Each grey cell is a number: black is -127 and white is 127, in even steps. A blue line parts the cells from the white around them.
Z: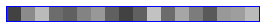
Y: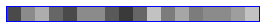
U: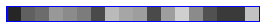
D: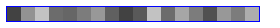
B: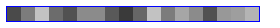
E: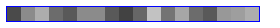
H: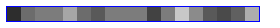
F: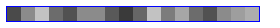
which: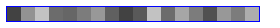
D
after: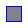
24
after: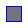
38
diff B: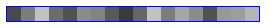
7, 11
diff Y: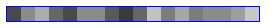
18, 66
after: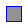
66
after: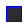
-19

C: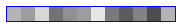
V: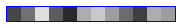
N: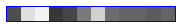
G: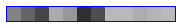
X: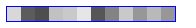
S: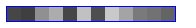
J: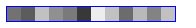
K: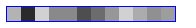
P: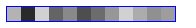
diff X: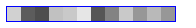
1, 88
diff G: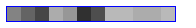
11, 51
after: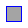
-5
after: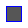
3

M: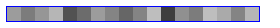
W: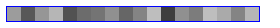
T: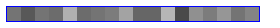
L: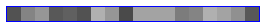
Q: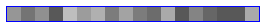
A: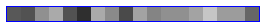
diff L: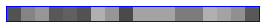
14, 4
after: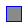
-53
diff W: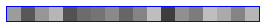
8, 16
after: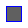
-45
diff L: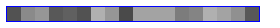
2, 4
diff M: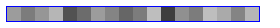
10, 4
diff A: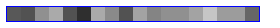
9, -53

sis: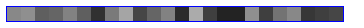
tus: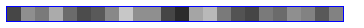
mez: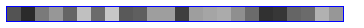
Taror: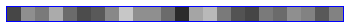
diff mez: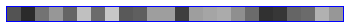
3, -5
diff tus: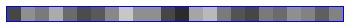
23, -38
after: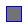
8
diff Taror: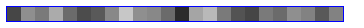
11, 15

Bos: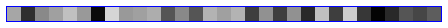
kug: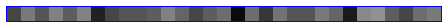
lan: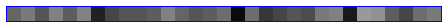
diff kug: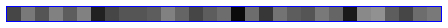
21, -42
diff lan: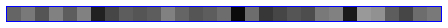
9, -42
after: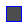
-6

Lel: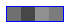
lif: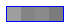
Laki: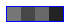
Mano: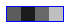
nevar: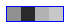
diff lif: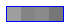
4, -3
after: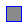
-3
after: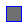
-56

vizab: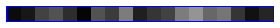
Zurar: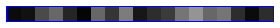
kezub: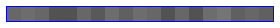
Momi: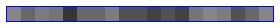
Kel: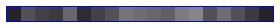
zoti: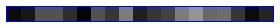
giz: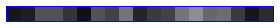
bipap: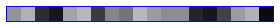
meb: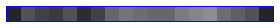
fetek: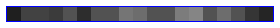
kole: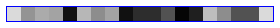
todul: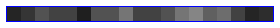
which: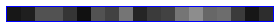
giz
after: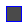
-24
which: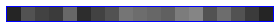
Kel
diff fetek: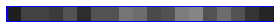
11, -45
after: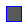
-18

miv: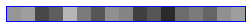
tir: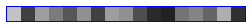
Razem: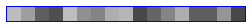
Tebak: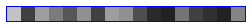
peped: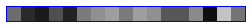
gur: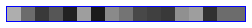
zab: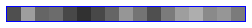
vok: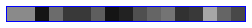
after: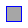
-26
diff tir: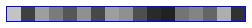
7, -63

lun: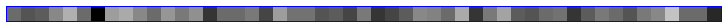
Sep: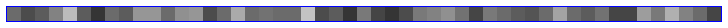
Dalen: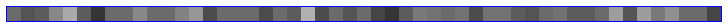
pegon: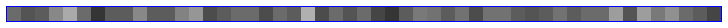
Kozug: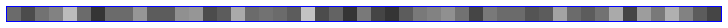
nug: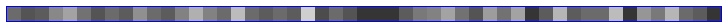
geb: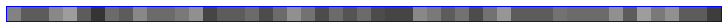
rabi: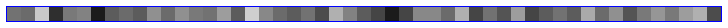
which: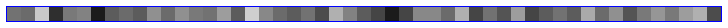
rabi
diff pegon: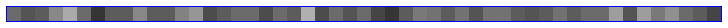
34, -51
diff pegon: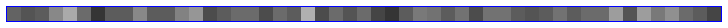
1, -20
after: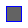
-74
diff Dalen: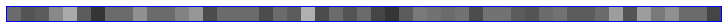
10, 8
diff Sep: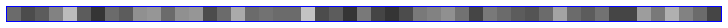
10, 22

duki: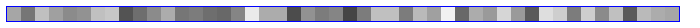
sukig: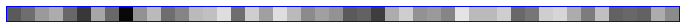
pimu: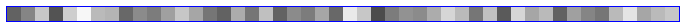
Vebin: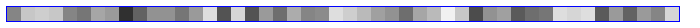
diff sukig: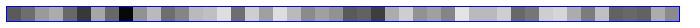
31, 26
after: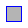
-23
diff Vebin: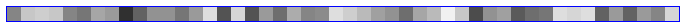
43, -37

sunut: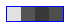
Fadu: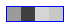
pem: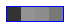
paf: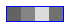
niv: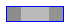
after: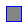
91
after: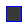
-49

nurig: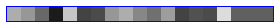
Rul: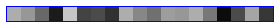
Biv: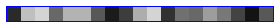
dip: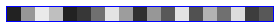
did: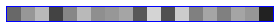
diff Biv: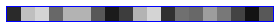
10, 45
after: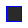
63
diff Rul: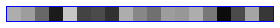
2, 23
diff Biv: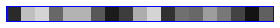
19, -39
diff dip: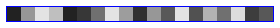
3, 106
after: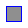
23
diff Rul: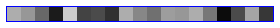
5, 70

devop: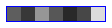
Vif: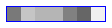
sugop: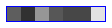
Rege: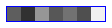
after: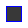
22
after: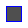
112
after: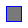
69
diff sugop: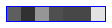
4, -40
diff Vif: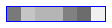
6, -25

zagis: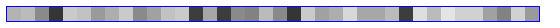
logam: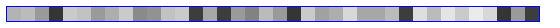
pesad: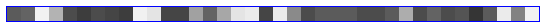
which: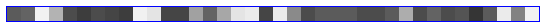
pesad
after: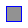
66
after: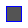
-74

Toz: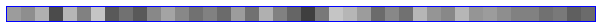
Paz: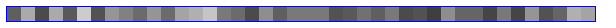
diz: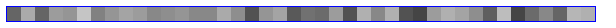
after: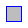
-58
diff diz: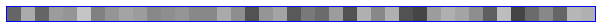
22, -14
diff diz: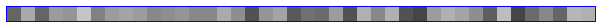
8, 21

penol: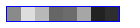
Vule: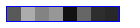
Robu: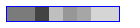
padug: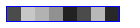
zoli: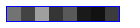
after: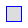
56
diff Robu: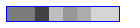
6, 38
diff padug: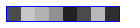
8, -87

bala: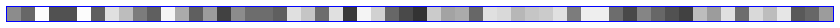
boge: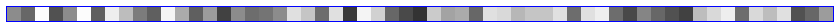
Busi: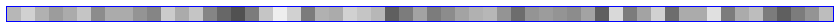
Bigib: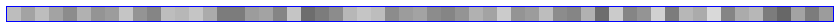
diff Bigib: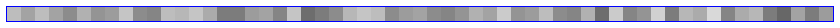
10, 20
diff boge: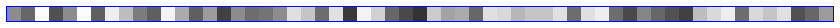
55, 61
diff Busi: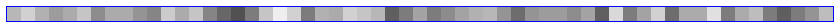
40, 20
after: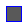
-24
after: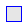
-38
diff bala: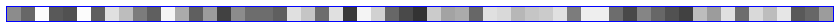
4, -46
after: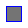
12

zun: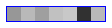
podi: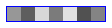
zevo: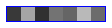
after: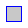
-78
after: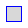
-4
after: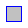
72
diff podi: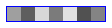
1, 23
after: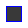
37
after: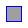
65

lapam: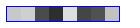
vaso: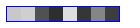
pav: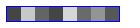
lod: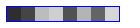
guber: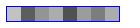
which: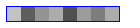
guber
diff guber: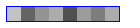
2, -34
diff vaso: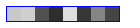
8, -66
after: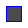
-81
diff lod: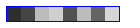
6, 52
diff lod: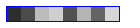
2, -58
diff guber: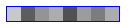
1, 66

